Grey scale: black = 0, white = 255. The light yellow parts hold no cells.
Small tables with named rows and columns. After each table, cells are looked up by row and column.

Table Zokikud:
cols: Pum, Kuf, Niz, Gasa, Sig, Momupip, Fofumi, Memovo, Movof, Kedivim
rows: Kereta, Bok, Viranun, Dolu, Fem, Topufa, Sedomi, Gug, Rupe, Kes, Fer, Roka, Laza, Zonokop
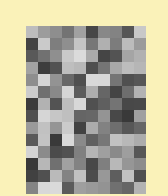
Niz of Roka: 112
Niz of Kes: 57
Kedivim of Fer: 87
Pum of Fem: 142
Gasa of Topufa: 214
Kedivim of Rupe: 102
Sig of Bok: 197
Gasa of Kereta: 115
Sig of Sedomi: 216
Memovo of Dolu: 168
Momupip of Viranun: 170
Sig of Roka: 131
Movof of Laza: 194
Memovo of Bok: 124
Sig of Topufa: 92
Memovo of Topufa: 68
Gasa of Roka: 161
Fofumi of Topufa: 102

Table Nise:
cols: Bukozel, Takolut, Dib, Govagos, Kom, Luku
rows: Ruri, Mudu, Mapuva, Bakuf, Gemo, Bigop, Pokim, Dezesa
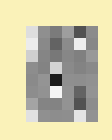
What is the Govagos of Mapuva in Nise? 135
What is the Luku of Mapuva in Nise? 152
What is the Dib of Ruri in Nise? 123
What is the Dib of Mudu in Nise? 99
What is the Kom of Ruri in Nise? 82
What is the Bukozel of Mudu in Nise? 236
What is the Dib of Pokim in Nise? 131
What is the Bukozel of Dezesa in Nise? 225
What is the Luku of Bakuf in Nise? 137
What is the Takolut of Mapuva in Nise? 133
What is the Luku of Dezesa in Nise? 146
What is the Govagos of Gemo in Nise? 143

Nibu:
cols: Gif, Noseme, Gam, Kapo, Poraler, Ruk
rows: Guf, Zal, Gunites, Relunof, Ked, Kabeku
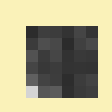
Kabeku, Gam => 91
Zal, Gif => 59
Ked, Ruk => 67
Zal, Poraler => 64
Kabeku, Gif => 212
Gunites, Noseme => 59
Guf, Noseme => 62
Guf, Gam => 60
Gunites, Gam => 70
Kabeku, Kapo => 47
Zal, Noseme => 78
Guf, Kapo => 51
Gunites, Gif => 82
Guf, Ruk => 52
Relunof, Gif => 69
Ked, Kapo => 45
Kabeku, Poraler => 58
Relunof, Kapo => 51
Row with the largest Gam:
Kabeku

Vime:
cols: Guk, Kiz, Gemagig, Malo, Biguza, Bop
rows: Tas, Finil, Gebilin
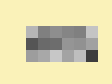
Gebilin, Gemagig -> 199
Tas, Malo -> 133
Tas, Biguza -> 128
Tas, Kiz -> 128
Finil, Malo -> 149
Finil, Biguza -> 145
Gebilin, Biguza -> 190
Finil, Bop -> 161
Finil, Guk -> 85
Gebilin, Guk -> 157
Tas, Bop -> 196
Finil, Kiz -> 106
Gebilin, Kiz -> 168
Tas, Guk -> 182
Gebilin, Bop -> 61
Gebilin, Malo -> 163
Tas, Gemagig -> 142
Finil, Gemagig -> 109
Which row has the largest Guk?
Tas

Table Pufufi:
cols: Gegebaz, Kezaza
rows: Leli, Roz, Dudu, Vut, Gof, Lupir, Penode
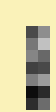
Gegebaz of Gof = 127
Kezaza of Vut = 73
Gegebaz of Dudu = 133
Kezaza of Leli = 142
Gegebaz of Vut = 65
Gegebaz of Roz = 119
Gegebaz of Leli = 74
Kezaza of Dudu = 104
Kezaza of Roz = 193
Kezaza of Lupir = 42
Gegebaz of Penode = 45
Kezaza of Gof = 156
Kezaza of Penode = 108
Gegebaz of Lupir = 13

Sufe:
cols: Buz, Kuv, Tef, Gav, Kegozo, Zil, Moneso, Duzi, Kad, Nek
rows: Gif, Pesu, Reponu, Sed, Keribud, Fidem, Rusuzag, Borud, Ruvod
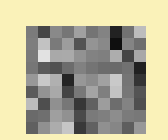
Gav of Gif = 118
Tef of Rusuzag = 144
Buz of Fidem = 91
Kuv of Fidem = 147
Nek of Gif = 189
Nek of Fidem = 84
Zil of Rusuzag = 97
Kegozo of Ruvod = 57
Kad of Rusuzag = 131
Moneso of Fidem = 127
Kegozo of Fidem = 120
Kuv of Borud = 111
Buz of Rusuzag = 188
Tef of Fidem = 169
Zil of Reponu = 130

